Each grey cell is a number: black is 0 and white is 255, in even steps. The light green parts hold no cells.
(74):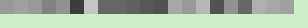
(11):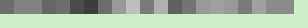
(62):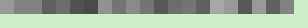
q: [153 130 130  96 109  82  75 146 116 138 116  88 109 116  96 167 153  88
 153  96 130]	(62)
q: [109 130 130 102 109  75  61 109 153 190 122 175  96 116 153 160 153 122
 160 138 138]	(11)
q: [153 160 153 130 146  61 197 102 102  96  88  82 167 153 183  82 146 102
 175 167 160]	(74)

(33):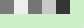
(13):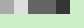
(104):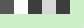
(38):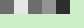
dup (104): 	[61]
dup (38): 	[109]
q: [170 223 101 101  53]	(13)

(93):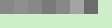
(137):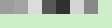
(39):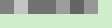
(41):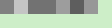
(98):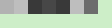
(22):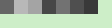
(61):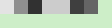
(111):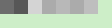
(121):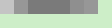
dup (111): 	[171]
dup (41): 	[114]
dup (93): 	[136]
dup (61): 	[204]
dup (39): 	[114]
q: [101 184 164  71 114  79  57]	(22)

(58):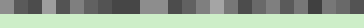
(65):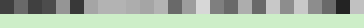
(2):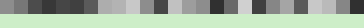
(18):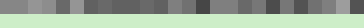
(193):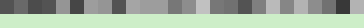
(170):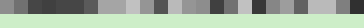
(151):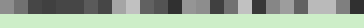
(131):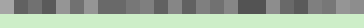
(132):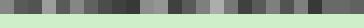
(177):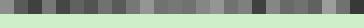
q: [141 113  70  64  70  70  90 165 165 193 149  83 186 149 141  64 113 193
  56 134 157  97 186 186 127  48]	(170)
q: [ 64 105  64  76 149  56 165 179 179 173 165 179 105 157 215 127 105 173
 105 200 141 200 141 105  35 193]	(65)

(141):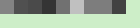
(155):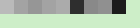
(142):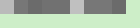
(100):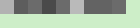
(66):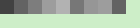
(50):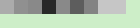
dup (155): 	[163]
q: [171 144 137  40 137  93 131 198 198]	(50)
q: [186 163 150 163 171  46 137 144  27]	(155)
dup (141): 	[125]

